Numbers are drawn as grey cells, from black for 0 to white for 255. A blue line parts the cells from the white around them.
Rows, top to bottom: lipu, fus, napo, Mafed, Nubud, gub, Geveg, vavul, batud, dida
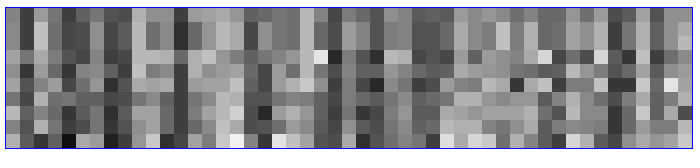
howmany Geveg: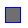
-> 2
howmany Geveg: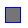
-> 7

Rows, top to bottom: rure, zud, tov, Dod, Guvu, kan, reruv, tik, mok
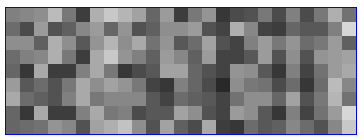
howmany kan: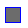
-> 3
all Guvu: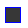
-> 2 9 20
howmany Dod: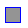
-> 2
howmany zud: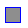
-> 2
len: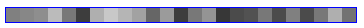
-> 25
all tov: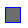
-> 14 22

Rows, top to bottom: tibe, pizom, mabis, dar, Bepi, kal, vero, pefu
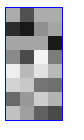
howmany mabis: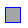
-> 3
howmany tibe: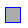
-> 3
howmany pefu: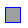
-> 1
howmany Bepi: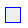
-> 1
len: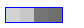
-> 4

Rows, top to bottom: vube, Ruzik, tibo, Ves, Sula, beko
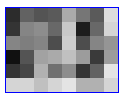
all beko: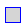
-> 1 2 4 8
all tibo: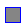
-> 1 3 7
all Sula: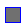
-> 4
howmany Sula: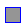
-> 0
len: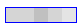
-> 5

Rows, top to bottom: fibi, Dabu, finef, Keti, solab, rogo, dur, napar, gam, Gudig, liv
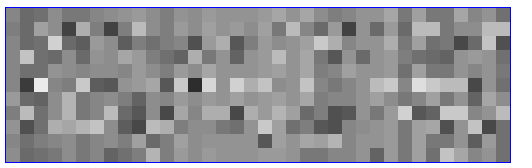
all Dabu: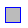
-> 10 21 30 31 35 36
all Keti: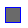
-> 4 6 26 31
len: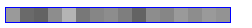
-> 16
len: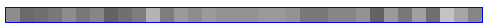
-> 34
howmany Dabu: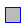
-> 6

